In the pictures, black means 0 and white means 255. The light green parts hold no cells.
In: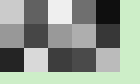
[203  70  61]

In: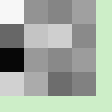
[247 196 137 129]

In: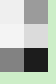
[239 219]

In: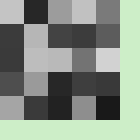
[196 182 185  62  25]

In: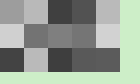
[157 115  62]

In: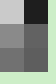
[202  98]
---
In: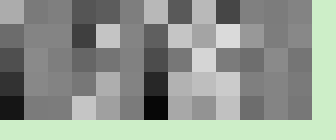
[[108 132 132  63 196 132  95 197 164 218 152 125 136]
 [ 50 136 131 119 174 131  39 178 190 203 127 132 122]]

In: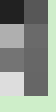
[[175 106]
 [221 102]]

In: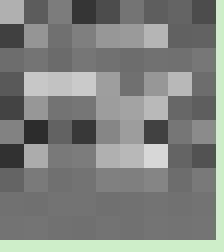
[[ 63 149 112 126 150 153 181  97  98]
 [ 89 199 194 202 158 112 151 184 108]
 [129  44  98  56 134 156  65 118 139]
 [ 99 122 111 114 128 126 133 109 120]
 [114 116 113 112 115 113 116 115 116]]

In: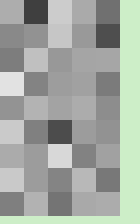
[[137 146 198 153  78]
 [226 131 157 161 123]
 [202 128  76 156 146]
 [201 156 132 184 120]]

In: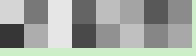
[[ 53 172 230  73 144 192 134 169]]

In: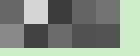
[[136  66 107  81  83]]
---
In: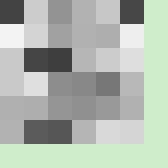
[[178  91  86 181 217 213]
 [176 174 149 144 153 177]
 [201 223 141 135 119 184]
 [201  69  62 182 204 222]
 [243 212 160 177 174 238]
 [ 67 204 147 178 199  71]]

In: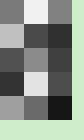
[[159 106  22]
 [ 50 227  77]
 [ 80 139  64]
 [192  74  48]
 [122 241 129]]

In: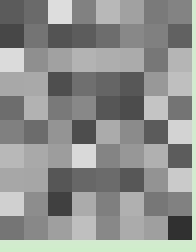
[[117 136 159 190 136 171 159  48]
 [208 141  64 170 127 176 119 129]
 [167 165  85 103 107  87 147 202]
 [184 169 157 217 132 151 175  92]
 [128 108 148  77 170 139  91 211]
 [109 178 120 135  85  75 195 116]
 [168 169  78 110 101  87 152 191]
 [219 143 160 179 174 170 119 180]
 [ 70 115  83  92 109 135 128  97]
 [ 90 106 221 129 184 161 122 130]]

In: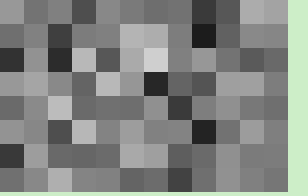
[[112 136 175 132 129 100 108  66 111 145 128 118]
 [ 57 157 105 102 107 169 159  94 106 144 123 124]
 [147 135  78 183 131 157 129 131  35 114 156 127]
 [106 138 188 106 112 110 144  58 126 144 120 111]
 [152 165 137 100 184 150  39 100  84 159 160 125]
 [ 50 146  44 184  87 170 207 128 151 115  90 105]
 [111 129  63 124 128 180 173 125  28  97 137 134]
 [152 115 128  78 136 122 110 114  58  87 172 163]]

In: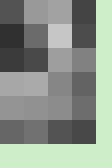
[[102 113  83  72]
 [148 145 140 109]
 [167 170 134  99]
 [ 59  73 158 129]
 [ 48 107 198  76]
 [ 83 153 162  68]]

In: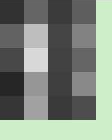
[[ 54 161  58  77]
 [ 38 150  63 137]
 [ 72 216  66 101]
 [ 98 190  69 130]
 [ 50 101  59  94]]

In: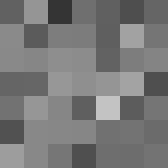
[[157 136 118  79 110 109 115]
 [ 81 136 135 134 113 115 107]
 [114 150 134  95 195  92 117]
 [101 102 151 143 149 163  79]
 [137 134 142 140  98 125 132]
 [138  91 125 124  95 162 117]
 [ 97 149  52 111  96  78 101]]

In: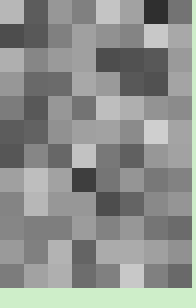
[[124 161 174 108 127 200 128 104]
 [154 128 179 100 170 170 160 144]
 [134 126 125 155 130 152 117 107]
 [132 183 152 151  77 100 137 150]
 [159 190 161  63 117 149 120 131]
 [ 85 135 102 193 119  96 152 163]
 [ 92  99 144 160 162 139 206 164]
 [123  87 152 115 189 175 148 139]
 [151 104 107 168 154  88  82 165]
 [175 134 153 159  76  81  88 154]
 [ 76  88 127 160 146 132 201 168]
 [184  91 151 129 197 162  47 116]]
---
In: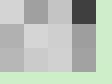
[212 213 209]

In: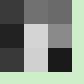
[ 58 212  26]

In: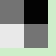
[115 116]

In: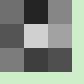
[111 208  79]

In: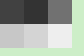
[ 65 212]

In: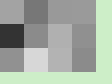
[163 139 179]
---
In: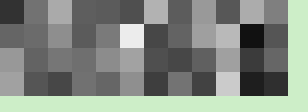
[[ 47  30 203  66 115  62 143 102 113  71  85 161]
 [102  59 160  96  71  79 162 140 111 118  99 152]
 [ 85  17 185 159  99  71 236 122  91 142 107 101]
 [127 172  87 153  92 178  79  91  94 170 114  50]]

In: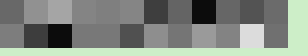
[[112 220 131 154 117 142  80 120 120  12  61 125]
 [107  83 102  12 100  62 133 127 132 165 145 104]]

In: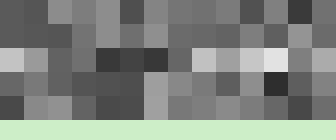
[[109  72 103 124 138 126 120 160  76  74  99 145 137  73]
 [130  94  46 142  94 122 136 158  78  81  84  97 121 103]
 [171 127 226 198 160 193 102  56  67  57 112  98 154 195]
 [107 148  95 126  99 104 107 143 111 141 115  85  87  90]
 [113  58 128  81 123 113 117 132  79 141 125 140  85  90]]

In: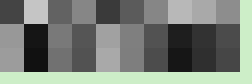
[[ 70  47  22  76 126 169  82 113  17 156]
 [ 75  50  30  82 127 161  85 121  21 152]
 [141 169 184 134  91  58 134  98 197  68]]

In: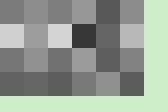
[[ 92 144 121  93 102  98]
 [130  94 155 113 145 118]
 [184 101  55 212 157 208]
 [140  88 151 126 141 123]]

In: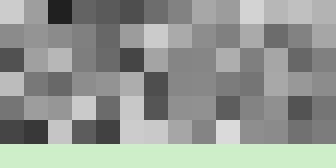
[[124 113 139 142 218 132 166 201 204  65  92 197  56  69]
 [117  83 144 131  93 145 144  85 200 107 202 150 157 117]
 [140 152 168 117 124 136 135  78 173 147 141 104 120 188]
 [128 103 166 127 174 134 133 164  69 106 126 183 160  81]
 [166 130 108 170 128 141 170 203 156 103 128 139 148 139]
 [179 192 183 211 156 167 130 109  78  90  99  32 158 204]]

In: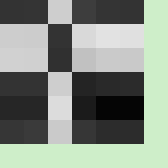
[[ 44  44  54 202  58  54]
 [  5   5  27 220  38  38]
 [ 43  41  36 206  51  51]
 [201 202 193  48 208 209]
 [224 226 217  51 204 205]
 [ 51  52  61 206  52  51]]
